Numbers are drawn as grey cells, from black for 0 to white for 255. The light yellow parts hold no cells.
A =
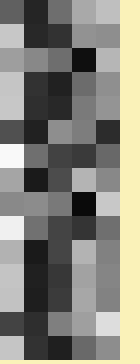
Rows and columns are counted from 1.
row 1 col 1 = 96
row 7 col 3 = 66
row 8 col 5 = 136
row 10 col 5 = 111
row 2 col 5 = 142
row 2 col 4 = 146
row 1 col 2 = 37
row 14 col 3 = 127
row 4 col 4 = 108
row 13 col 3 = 59
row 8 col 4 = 180
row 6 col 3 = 142
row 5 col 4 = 122
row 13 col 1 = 194
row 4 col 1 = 197
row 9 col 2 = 140
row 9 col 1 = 137
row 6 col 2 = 33
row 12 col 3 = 55
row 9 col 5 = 200
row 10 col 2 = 113
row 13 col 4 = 167
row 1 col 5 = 191
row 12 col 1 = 196

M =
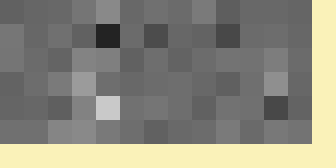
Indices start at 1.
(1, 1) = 97
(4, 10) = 96
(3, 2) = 107
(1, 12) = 104
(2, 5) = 35
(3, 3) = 100
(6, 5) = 121
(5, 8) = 110
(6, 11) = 106
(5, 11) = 112
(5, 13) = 99
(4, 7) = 108
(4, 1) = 99
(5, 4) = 130
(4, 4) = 155
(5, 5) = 201
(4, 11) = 111
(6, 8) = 105
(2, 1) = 118
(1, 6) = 104
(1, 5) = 137
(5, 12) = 72
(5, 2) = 103

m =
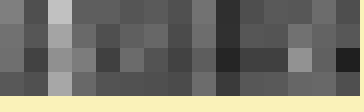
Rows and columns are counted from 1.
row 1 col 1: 127
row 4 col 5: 83
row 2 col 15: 87
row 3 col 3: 144
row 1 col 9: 114
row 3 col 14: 96
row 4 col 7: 79
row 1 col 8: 80
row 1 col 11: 78
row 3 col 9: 93
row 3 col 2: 66
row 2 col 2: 86
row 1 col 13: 87
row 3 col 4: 124
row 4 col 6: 81
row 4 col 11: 87
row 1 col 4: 94
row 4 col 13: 102
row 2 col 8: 75

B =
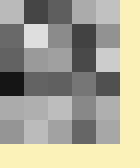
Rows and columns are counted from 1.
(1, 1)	186
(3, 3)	159
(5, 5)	175
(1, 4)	170
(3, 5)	203
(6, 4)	102
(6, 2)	187
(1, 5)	193
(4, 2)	99

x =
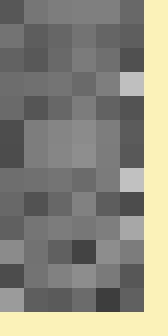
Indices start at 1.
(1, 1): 87
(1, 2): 118
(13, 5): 61
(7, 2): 125
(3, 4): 123
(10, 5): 126
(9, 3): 103
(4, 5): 126
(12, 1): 76
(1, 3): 125
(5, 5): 98
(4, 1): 109
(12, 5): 122
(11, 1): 139
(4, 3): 116
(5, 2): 85
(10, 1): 96
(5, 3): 103
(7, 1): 76
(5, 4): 124
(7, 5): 124
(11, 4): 67
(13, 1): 155
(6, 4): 139

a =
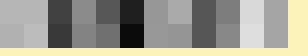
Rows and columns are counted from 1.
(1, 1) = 182
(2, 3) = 56
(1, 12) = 166
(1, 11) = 217
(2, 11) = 222
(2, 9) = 86

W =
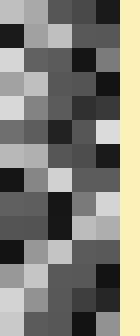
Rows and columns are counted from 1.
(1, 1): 191
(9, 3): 22
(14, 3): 87
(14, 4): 19
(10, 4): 188
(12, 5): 19
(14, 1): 201
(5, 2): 131
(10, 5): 174
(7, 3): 85
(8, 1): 20
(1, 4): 73
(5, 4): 48
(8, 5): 92
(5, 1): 216
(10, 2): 83
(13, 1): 211
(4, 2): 191
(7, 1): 184
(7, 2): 175
